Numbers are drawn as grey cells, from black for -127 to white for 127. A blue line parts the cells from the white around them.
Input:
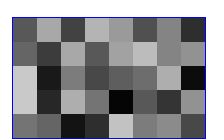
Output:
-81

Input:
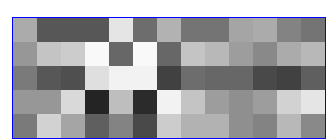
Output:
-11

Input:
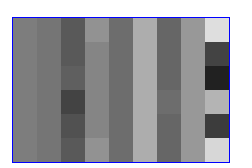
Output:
94

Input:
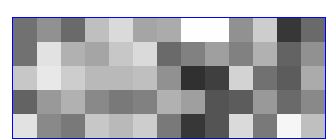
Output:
-21

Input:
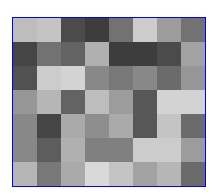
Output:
-13

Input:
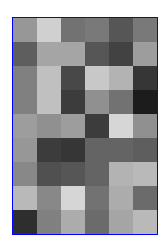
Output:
-6

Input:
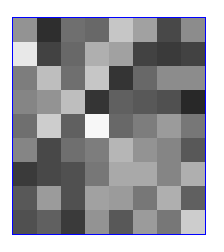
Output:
12

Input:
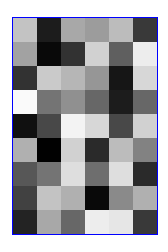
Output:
-70

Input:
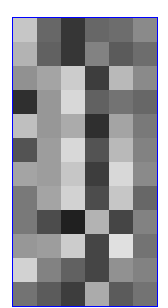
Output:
10
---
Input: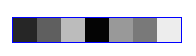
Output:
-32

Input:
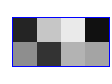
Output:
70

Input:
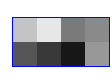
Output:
103

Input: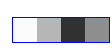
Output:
54

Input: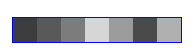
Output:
-38

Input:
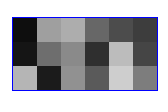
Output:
31

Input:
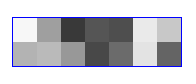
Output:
31
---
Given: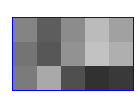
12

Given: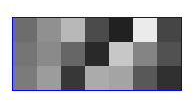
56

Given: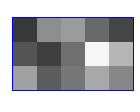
27

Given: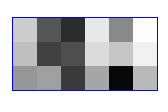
-83

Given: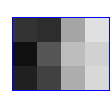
37

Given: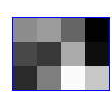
-26

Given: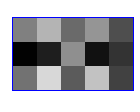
-21

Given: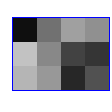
32

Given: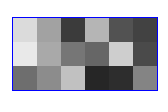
-68
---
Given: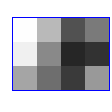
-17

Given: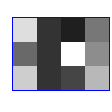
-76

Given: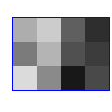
10

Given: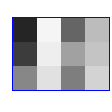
97

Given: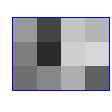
6

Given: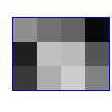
45

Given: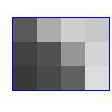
-53

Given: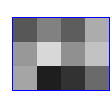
-97
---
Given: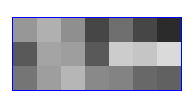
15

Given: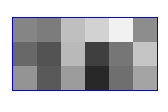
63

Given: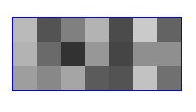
0

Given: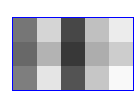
-56

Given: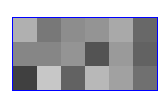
13

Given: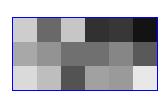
70

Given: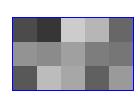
76

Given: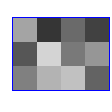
-21

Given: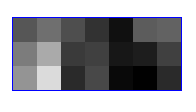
-49
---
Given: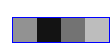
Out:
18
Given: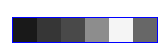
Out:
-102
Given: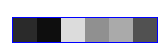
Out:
-85
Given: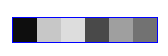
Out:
-113
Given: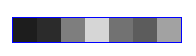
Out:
-98
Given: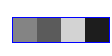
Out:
4
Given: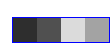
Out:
-81
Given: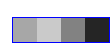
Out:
39
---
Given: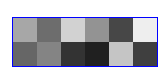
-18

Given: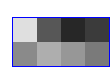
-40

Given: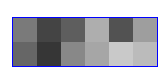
-59

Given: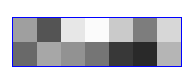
-43

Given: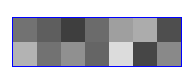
-33

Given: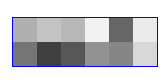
68

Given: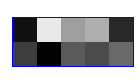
105

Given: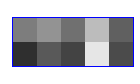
19
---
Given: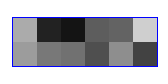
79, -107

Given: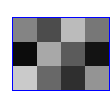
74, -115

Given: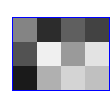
112, -101

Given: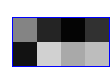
81, -123

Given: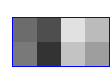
97, -76

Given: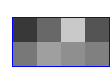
73, -71
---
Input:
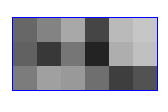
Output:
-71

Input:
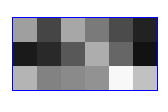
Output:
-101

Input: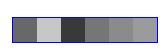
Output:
-23

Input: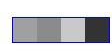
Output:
11

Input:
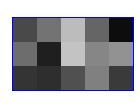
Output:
-96

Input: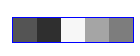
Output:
-43

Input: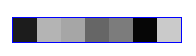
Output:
-99

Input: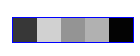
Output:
-72
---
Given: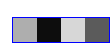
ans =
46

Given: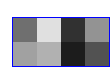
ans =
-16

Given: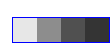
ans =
103

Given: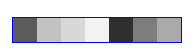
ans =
-36

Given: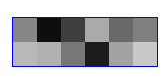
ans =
6

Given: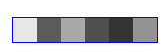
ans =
104
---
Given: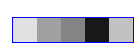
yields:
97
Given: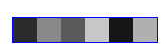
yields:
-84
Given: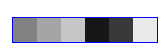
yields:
2
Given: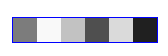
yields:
-3
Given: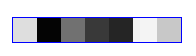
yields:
94
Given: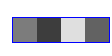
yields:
-3
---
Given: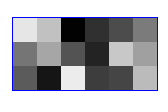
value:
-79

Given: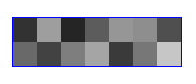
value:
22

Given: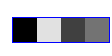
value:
97

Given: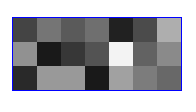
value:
-94

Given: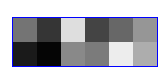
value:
-59

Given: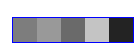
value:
-21

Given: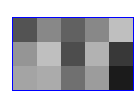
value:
-30

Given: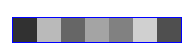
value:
1
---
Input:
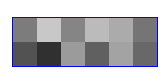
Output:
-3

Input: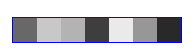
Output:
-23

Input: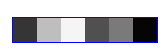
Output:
-74

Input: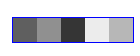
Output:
-32

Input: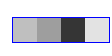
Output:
63

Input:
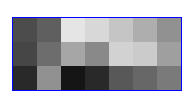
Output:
-51
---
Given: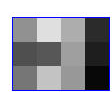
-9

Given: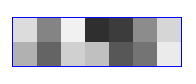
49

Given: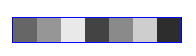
-25

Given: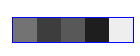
-12

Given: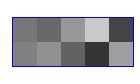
0

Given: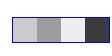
75

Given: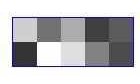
-76

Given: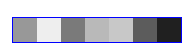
24

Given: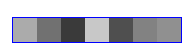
43

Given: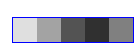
95
